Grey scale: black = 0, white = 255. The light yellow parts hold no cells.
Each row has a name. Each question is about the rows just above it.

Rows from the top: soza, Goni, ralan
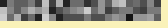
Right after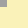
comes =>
[95]
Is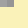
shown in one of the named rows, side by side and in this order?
no

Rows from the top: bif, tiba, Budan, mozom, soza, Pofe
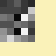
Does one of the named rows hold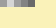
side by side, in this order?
yes
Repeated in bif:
[55]
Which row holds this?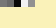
Budan
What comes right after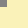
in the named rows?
[105]
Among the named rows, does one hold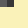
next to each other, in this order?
yes
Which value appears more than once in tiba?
[68]
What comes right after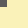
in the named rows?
[55]

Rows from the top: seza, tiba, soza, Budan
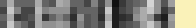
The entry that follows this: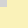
[145]
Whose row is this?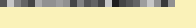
Budan
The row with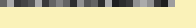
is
soza
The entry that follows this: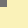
[212]
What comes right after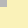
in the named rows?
[130]

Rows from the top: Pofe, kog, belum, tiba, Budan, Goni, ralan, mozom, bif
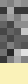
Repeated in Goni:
[99]
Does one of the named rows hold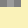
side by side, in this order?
yes
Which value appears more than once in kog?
[55]
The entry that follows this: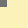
[40]
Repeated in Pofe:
[141]
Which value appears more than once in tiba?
[141]

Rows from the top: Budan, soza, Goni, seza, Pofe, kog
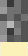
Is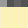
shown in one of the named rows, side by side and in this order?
yes
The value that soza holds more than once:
[113]
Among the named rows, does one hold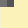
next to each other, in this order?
yes
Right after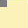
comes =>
[83]
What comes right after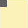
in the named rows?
[83]
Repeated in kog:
[83]

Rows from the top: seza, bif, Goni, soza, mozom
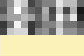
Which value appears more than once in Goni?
[161]
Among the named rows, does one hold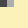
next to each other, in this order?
yes
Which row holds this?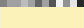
Goni

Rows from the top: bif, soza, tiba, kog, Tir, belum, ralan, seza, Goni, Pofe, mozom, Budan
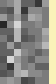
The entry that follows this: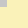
[138]
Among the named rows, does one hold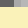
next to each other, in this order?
no
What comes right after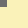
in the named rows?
[154]
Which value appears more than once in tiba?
[154]

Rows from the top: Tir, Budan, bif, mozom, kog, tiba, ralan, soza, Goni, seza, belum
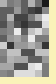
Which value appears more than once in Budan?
[95]
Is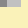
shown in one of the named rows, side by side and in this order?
yes
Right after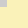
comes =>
[53]
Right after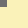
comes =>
[25]
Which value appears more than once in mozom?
[81]

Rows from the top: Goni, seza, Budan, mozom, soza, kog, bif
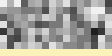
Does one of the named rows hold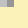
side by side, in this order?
yes
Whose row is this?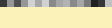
soza
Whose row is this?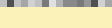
bif
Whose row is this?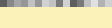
Budan

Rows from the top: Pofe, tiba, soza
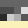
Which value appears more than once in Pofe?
[101]
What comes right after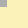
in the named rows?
[87]
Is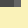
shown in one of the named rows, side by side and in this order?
yes
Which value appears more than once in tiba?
[74]
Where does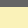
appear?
Pofe

